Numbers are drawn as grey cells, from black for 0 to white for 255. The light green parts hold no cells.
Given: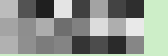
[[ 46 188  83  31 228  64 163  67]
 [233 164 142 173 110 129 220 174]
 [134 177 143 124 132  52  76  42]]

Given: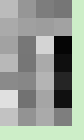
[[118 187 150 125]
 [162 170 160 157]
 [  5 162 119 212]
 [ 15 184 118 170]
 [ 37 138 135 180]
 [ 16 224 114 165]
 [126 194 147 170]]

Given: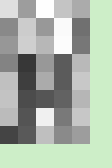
[[171 223 157 254 196]
 [112 137 204 152 250]
 [119 151 207 183 252]
 [185 131  55 152  91]
 [200 192  62 171  91]
 [182 195  76  85  98]
 [199 187  84 240 121]
 [157  68  89 191 138]]

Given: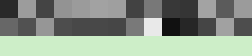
[[155  41 156  68 147 155 162 159  66 120  56  53 163  91]
 [ 77 103  81 150  77  72  72  70 121 233  17  38  69 161]]

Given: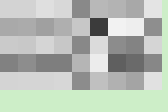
[[228 211 211 223 216 137 184 179 168]
 [142 169 171 160 175 199  59 242 238]
 [213 202 200 213 199 136 219 140 131]
 [135 129 141 126 126 181 236  95 106]
 [225 212 213 213 215 140 192 177 164]]

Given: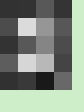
[[ 52  50  51  88]
 [ 87  76 219 150]
 [ 76  51  88 133]
 [ 68  93 214 184]
 [104  49  57  25]]

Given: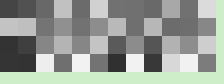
[[219  69  81 104 193 107 209 113 112 105 168 113]
 [135 195 191 116 144 114 141 185 111 183 108 110]
 [206  51  63 134 180 134 196  90 140  85 178 141]
 [124  52  51 238 111 242 115  48 242  56 216 241]]
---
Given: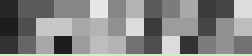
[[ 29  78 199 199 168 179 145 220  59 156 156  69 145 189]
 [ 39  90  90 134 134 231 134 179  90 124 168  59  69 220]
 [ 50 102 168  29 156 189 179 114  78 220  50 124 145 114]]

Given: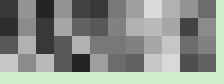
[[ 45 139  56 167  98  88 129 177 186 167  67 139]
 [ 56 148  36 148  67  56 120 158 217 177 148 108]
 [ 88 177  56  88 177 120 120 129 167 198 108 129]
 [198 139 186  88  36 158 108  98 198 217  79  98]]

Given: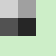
[[ 82  38]
 [209 160]]

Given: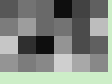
[[ 87 115 105  14  66  96]
 [124 157 105 115  75 189]
 [148 124 136 207 168 136]
 [198  47  14 148  75  96]]

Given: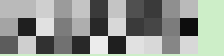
[[ 92 207  49 113  40 236  31 225 216 134 216]
 [164  31 225 124 174  40 216  58  70 124  13]
 [186 186 207 155 196  58 196  80  58 143 186]]

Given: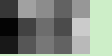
[[  4  66 109  75 203]
 [ 24  86 119  98 185]
 [ 55 161 140  98 151]]

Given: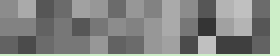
[[ 98  75 107 119 119 151  98 107 151 161  75 192  63  63  98]
 [130 130  98 119  86 119 140 130 151 170 119  52 161 180  86]
 [140 170  86 107 161 151 107 151 130 170 140  86 180 192 107]]

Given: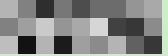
[[129 159 202 149 169 214  65  55 139]
 [180 129  46 119  77 108 108 149 169]
 [190  18 180  27 159 139 180  97  55]]

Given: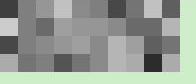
[[ 63 127 150 193 138 127  72 116 193  95]
 [ 72 127 138 150 159 138 181 159  95 116]
 [171 116 127  84 116 138 181 171  44 171]
 [204 127 106 159 150 150 138 106 106 181]]
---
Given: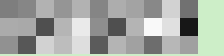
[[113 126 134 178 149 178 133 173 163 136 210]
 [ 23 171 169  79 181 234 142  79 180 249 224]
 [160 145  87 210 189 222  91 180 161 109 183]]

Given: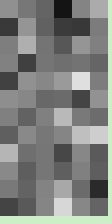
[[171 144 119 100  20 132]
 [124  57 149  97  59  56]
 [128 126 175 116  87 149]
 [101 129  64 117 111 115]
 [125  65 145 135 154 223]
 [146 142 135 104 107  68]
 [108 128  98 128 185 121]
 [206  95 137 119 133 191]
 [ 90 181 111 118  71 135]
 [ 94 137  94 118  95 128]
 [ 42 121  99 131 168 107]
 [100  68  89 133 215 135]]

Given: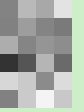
[[227 131 185 168]
 [122 129 157 132]
 [141 173 133 149]
 [106  51  85 181]
 [220 215 202 139]
 [200 129 202 244]]

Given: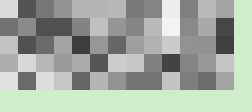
[[163 219  84 119 148 181 181 183 121 133 237 127 184]
 [ 70 114 138  80  80 131 192 150 133 185 243 137 169]
 [ 63 194  81 107 164  61 151 103 159 177 202 146 145]
 [196 173 216 183 155 170  85 204 200 129  67 133 152]
 [163 225 106 221 198 101 181 146 117 116 195 125 108]]

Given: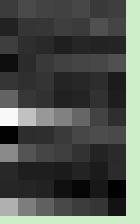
[[ 62  60  74  67  65  71  57]
 [ 68  34  53  54  62  59  80]
 [ 36  62  46  41  31  38  35]
 [ 80  14  43  57  65  69  71]
 [ 27  53  47  52  36  39  45]
 [ 29  99  55  49  33  36  49]
 [ 46 248 193 152 129 102  67]
 [ 73   2  45  46  58  71  76]
 [ 42 138  84  69  63  50  35]
 [ 43  40  30  30  27  35  27]
 [  0  38  37  34  16   6  24]
 [ 18 176 125  96  72  60  53]]

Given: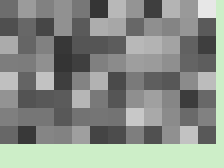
[[231 109 155 129 145 119  53 184 148  62 180 153]
 [ 90  79 103  70 145  90 173 167 103 143 132 150]
 [ 62 171 101 129  55  85  85  92 184 179 163  97]
 [ 93 125 124 144  52  63 128 139 158 155 143 100]
 [188 192 100 194  62 131 178  74 122  94  87 139]
 [104 147  83  88  91 182 121  85 143 160 134  60]
 [129 127 118 118  88 115 117 115 200 169 139 106]
 [ 88 103  56 133 130 159  68  76 126  80 144 194]]

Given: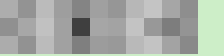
[[142 173 147 187 158 132 160 150 183 196 166]
 [148 144 167 193 161  63 166 163 195 152 125]
 [137 172 146 187 161 127 156 153 185 195 163]]

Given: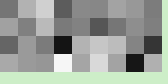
[[124 117 178 208  92 137 135 163 152]
 [127 161 128 186 122 130  86 118 142]
 [ 53 101 154 123  20 179 198 188 132]
 [176 169 154 150 246 165 217 163  22]]
